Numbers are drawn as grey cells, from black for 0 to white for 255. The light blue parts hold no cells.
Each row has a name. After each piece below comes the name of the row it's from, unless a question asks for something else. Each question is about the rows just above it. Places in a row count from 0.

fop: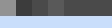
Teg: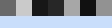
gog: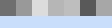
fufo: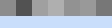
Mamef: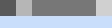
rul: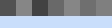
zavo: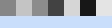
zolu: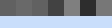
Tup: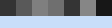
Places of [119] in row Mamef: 2 3 4 5
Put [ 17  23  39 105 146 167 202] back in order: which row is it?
Teg
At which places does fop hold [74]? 2 4 5 6

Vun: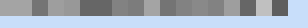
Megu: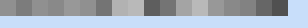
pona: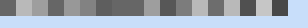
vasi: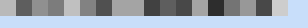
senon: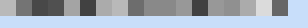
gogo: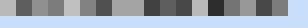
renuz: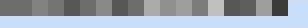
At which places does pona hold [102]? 0 3 7 8
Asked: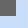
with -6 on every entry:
[96]
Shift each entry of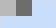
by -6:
[179 103]
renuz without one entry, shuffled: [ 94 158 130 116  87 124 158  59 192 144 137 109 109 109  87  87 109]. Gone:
[171]
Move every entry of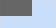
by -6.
[96 96]
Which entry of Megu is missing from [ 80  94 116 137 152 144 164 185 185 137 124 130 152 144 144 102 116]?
[178]

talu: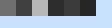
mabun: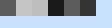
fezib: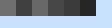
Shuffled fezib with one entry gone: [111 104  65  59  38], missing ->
[71]
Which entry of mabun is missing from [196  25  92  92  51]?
[189]
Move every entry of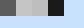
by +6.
[ 98 202 195  31]
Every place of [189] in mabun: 2

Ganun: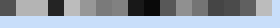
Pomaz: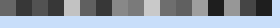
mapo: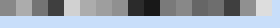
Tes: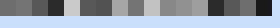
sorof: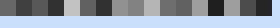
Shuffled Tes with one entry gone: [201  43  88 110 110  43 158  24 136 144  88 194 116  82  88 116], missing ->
[165]
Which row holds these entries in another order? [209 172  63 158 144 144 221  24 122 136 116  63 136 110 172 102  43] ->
mapo
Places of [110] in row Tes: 0 15
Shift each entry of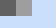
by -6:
[ 90 152]

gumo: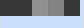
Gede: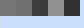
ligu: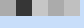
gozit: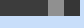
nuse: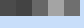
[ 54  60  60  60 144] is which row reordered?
gozit
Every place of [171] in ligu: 0 3
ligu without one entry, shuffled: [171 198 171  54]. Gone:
[192]
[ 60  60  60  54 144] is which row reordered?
gozit
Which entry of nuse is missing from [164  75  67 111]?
[103]
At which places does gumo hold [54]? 0 1 4
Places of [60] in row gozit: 0 1 2

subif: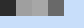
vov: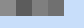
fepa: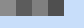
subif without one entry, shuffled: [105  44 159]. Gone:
[167]
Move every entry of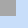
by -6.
[161]

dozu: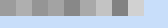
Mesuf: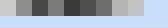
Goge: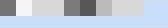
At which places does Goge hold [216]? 2 3 7 8
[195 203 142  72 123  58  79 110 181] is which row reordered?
Mesuf

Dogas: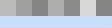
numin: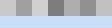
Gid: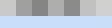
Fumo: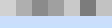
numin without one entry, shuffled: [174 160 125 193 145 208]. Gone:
[201]
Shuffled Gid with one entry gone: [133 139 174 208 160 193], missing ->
[201]
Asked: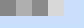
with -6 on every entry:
[127 168 133 210]
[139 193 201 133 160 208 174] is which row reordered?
Gid
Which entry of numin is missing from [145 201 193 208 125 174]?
[160]
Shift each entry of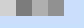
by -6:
[202 119 168 139]
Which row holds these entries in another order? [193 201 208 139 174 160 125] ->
Fumo

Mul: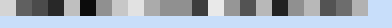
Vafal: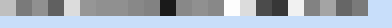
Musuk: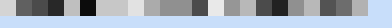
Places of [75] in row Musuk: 2 12 16
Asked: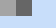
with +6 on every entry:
[170 108]

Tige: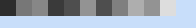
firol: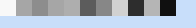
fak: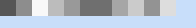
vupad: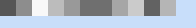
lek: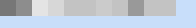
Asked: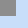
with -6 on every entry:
[135]
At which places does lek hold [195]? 4 5 7 9 10
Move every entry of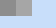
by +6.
[147 172]

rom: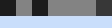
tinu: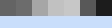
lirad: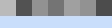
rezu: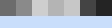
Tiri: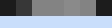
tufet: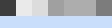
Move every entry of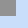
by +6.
[152]
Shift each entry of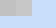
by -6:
[187 193]
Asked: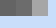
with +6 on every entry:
[106 114 172]
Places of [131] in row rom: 1 3 4 5
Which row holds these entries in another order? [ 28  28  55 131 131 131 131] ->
rom
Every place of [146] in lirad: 2 5

